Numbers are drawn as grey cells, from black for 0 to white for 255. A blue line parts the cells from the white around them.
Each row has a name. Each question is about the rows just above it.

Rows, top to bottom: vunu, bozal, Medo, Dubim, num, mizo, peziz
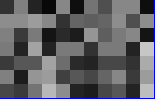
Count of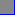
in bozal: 1
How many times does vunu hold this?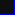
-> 2
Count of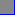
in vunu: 3
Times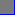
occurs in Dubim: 5
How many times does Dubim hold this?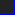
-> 3

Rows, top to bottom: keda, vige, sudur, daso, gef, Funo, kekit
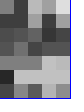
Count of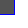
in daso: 3
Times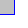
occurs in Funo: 4
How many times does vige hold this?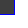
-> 3
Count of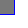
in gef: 0
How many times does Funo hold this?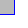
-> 0
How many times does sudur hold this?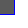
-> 0

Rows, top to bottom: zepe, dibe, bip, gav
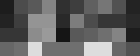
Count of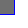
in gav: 4
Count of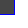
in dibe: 0
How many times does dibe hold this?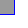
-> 0
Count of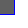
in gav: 0

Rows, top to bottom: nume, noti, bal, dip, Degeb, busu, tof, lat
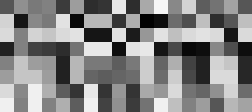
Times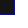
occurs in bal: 3
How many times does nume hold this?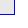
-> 1
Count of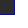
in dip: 1
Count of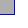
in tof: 1
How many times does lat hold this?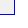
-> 4
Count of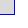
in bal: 5
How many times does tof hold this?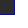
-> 0

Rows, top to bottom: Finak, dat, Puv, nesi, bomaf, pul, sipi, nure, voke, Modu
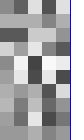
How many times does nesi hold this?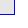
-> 1
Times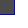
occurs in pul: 2
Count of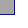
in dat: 0
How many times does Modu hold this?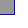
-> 3
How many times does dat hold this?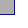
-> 4
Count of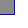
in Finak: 1
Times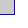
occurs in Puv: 2

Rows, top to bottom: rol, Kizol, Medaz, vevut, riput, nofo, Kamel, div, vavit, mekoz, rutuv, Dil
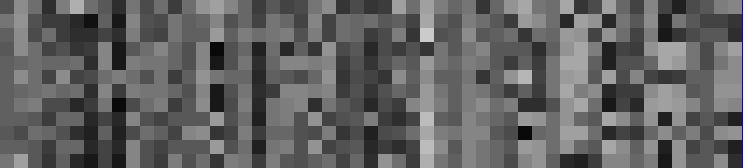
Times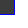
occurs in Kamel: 7
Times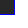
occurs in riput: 0

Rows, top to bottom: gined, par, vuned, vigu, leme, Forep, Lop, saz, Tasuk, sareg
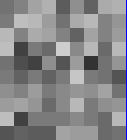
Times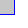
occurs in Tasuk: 0
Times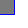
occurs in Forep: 4

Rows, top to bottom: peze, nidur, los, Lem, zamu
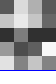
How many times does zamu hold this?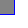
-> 2
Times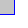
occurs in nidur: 2
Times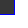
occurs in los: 0
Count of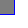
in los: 1
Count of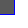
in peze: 2
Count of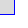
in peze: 1
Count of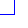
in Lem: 0

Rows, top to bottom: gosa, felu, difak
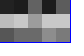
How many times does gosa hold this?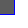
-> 1
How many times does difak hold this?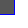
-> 1
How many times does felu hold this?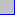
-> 0
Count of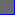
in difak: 2

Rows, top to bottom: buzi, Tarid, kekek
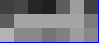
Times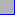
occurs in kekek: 1
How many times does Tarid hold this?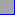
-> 5
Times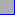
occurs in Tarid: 0
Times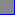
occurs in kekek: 3
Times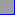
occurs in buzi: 1

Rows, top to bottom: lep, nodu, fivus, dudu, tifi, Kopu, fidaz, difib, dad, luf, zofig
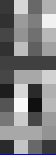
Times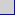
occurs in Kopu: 1
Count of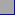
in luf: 3
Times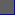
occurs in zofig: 0
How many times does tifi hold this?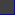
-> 4
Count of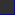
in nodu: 1
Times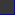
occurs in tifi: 0

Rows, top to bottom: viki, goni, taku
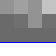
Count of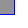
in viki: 2
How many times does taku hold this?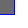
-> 4
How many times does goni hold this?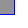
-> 1
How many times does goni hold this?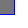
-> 0
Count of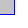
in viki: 1
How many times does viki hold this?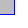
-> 0
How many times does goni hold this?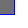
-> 2

